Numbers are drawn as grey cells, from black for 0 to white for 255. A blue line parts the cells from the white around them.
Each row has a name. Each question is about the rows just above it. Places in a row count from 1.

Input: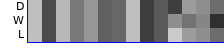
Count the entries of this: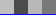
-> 4
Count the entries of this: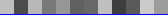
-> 12
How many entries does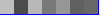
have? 7
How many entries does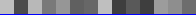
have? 14
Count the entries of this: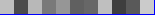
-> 11
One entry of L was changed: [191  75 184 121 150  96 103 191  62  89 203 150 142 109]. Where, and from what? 12, [156]
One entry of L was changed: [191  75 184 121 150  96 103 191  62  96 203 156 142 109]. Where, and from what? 10, [89]

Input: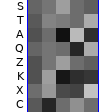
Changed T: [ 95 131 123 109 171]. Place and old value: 1, [89]
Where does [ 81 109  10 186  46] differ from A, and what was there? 3, [17]
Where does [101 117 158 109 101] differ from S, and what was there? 5, [95]
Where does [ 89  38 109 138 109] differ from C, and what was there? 4, [144]

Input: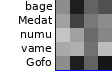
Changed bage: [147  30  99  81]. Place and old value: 1, [141]
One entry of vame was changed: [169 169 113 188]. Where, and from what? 2, [175]
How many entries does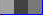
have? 3
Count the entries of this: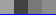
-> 4

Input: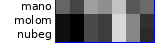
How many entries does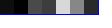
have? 7
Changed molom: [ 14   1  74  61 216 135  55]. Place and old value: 7, [48]
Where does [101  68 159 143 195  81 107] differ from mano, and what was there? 6, [88]
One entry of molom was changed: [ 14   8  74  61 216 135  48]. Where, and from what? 2, [1]
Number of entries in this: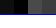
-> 4

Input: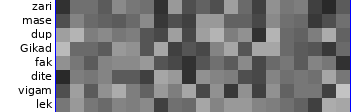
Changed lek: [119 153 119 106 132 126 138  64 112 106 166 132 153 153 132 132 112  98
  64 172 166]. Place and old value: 16, [126]
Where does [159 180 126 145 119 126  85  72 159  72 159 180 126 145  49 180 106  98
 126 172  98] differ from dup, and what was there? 4, [138]
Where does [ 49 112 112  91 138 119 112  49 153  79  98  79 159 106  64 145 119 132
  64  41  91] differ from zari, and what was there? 18, [126]
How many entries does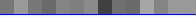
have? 14
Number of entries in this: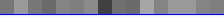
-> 16

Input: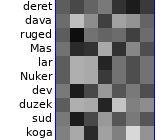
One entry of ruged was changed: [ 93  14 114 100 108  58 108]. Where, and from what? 6, [64]
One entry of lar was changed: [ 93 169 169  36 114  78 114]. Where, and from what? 2, [175]
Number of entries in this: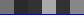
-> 6
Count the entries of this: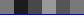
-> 6

